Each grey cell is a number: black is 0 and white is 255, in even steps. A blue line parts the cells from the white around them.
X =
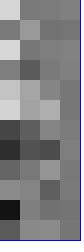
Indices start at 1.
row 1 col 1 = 213
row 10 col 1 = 139
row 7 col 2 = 94
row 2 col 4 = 117
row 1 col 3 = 123
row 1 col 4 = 128
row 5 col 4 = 119
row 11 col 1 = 19
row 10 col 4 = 122
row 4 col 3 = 122
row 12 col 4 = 118
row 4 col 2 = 91
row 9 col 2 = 120
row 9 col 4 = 121

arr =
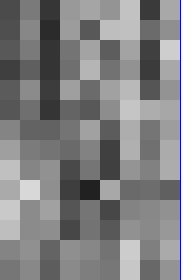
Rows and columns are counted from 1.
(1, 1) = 75
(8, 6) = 64
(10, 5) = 33
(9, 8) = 129
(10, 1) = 170
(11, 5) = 117
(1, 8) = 58
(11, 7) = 131
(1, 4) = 153
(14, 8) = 104
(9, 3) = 145
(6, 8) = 173
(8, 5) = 130
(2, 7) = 192
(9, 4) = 73
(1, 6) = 148
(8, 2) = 123
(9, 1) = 192
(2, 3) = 43
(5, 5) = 107
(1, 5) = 165
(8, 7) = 176
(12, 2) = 139
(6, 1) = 86
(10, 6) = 168
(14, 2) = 136
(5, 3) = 60
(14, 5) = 126
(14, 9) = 147
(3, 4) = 116
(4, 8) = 59
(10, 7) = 106
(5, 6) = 161
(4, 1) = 63
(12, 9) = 152

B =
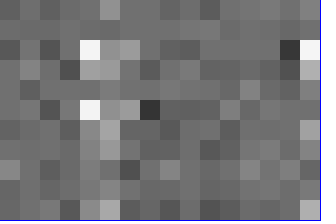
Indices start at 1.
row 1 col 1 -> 96
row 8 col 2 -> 110
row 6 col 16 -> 112
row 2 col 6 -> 106
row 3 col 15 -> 55
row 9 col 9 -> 132
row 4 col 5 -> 160
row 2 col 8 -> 112
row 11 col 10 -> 108
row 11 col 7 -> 92
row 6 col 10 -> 96
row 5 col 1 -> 112
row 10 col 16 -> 121
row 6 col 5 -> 243
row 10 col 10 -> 112
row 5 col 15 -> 98
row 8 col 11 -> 88
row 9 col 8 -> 112
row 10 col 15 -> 109
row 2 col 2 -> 106
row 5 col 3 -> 112
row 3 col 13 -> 112
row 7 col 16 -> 161
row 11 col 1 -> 103
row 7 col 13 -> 111
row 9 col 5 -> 124
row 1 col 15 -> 112
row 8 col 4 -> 106
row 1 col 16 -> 128
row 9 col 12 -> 112
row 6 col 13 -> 104
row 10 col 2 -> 111
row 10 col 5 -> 120
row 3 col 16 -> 245
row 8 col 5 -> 130
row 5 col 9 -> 119
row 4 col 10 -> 121

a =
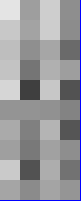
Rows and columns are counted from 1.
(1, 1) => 228
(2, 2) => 163
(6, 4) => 131
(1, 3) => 206
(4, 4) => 158
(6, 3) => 145
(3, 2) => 143
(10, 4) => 149
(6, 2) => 147
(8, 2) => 121
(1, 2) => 158
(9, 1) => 202
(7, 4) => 85

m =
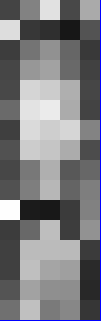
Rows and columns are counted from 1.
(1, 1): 68
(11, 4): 59
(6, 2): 227
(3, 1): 61
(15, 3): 143
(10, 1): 81
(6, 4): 171
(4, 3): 162
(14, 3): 165
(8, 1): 81
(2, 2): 55
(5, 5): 70
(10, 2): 126
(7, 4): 214
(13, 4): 186
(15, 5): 40
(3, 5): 57
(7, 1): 63
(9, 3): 175
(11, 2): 27
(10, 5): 126
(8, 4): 172
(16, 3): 122
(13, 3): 187
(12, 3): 190
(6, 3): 235

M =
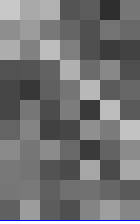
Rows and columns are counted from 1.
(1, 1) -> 200
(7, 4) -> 70
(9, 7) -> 169
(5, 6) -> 91
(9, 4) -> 75
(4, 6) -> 136
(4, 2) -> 84
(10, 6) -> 102
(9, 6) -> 74
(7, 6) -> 123
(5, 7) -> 103
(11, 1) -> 96
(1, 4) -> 84
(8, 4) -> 104
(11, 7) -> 134
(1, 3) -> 177
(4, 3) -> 98
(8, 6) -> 99
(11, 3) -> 92
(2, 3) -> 120
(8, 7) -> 139
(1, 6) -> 46

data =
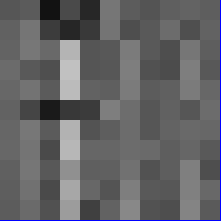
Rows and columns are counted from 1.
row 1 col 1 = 86
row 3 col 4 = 180
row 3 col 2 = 119
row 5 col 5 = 98
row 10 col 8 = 89
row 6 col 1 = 98
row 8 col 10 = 102
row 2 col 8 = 89
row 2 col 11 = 98
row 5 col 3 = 91
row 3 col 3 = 105
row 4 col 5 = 85
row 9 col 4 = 144
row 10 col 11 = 104
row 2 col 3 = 60
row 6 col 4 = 56
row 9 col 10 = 127
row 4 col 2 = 89
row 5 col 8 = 92
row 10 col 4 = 167
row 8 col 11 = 89
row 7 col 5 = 83
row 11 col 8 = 82
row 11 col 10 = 132
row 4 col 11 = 88
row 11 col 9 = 78
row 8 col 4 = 183
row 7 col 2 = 119
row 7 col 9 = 99
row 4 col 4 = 193
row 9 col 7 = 113
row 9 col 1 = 96
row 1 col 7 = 92
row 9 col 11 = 78
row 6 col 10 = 86

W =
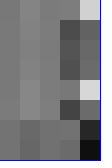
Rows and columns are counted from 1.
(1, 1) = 120
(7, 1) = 115
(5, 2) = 135
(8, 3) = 113
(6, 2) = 135
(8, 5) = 15
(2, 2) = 130
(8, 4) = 107
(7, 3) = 113
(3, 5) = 104

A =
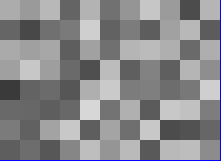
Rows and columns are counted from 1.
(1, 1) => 172
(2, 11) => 92
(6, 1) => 105
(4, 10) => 181
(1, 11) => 181
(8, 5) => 190
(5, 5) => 175
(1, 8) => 198
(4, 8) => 130
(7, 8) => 200
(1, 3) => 184
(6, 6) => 115
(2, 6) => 98
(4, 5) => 79
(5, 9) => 109
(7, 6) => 164
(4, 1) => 160
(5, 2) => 99
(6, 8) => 91
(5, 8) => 127
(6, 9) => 200
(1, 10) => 76
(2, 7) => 124
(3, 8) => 187
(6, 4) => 104
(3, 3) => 167
